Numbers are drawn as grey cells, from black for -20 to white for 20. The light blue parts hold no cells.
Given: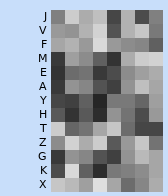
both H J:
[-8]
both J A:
[10]
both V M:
[13]
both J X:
[7]

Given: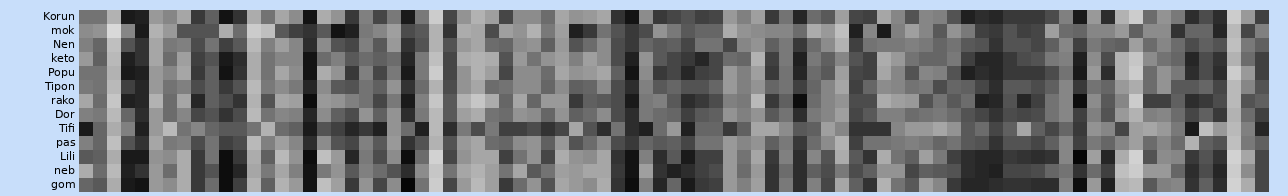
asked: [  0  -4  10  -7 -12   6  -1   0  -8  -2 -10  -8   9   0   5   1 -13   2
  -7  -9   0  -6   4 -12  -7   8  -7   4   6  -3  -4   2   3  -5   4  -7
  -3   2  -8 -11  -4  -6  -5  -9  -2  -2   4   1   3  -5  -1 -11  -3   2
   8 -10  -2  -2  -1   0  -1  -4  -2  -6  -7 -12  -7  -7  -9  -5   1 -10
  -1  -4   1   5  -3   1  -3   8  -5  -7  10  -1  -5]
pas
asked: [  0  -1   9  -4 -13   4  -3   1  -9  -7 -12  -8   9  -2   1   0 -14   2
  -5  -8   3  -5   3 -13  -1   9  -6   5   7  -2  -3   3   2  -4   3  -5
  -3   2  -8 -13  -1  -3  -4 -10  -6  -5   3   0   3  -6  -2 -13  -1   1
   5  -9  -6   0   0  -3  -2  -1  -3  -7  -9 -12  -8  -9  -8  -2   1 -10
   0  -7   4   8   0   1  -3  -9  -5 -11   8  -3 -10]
Dor
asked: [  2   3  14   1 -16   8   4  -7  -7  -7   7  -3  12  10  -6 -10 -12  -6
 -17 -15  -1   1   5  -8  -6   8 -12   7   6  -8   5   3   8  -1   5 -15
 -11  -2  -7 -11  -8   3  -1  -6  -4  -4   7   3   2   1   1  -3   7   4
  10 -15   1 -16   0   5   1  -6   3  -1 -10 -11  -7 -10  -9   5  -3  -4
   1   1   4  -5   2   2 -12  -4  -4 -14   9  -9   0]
mok

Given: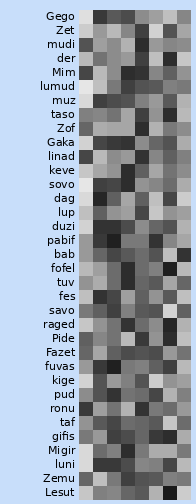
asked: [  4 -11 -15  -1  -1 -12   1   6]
pabif
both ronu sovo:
[-3]
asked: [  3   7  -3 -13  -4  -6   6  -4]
tuv

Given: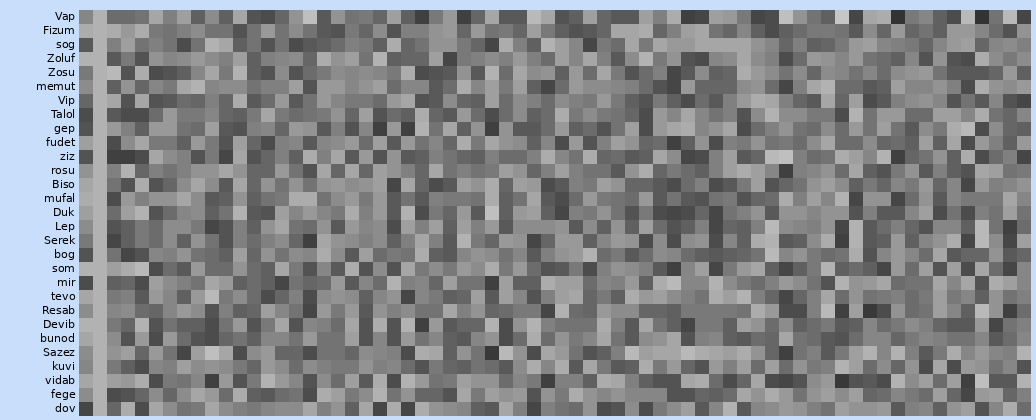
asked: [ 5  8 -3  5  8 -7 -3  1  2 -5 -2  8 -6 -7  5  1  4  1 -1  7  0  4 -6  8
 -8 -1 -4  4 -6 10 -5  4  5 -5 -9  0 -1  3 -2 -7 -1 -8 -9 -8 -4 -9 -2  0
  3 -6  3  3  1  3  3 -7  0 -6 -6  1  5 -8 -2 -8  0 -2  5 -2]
Duk
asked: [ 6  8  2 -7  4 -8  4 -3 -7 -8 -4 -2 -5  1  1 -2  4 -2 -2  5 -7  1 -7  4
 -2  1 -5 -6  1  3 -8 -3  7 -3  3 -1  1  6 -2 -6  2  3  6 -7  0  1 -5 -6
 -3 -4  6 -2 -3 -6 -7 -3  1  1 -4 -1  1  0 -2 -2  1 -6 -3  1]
bunod
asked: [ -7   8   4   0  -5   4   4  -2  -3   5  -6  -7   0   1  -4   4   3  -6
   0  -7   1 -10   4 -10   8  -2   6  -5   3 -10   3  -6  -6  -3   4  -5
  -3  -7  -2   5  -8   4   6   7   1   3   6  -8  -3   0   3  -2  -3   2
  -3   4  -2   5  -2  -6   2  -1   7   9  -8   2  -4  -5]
gep
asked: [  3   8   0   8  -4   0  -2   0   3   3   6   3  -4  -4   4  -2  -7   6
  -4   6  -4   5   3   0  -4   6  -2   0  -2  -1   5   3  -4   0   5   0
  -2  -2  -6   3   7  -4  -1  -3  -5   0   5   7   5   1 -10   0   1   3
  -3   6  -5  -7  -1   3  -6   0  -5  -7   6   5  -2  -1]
rosu
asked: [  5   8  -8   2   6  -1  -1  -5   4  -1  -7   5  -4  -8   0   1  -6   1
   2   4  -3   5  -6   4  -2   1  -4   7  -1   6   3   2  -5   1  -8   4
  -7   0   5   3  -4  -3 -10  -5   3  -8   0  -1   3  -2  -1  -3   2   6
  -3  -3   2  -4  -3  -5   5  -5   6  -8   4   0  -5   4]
fudet
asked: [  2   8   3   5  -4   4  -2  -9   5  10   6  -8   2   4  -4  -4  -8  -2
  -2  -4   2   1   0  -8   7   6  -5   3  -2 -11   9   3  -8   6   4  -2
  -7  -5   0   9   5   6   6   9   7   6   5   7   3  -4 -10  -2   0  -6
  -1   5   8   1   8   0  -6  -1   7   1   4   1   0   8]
Sazez
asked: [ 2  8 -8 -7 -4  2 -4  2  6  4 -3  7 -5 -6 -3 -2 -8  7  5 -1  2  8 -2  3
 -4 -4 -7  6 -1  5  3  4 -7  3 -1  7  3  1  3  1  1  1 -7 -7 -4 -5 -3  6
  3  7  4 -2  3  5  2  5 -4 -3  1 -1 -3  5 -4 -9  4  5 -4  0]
fege

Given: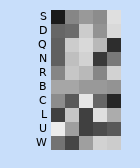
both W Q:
[12]
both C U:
[-6]
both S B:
[4]

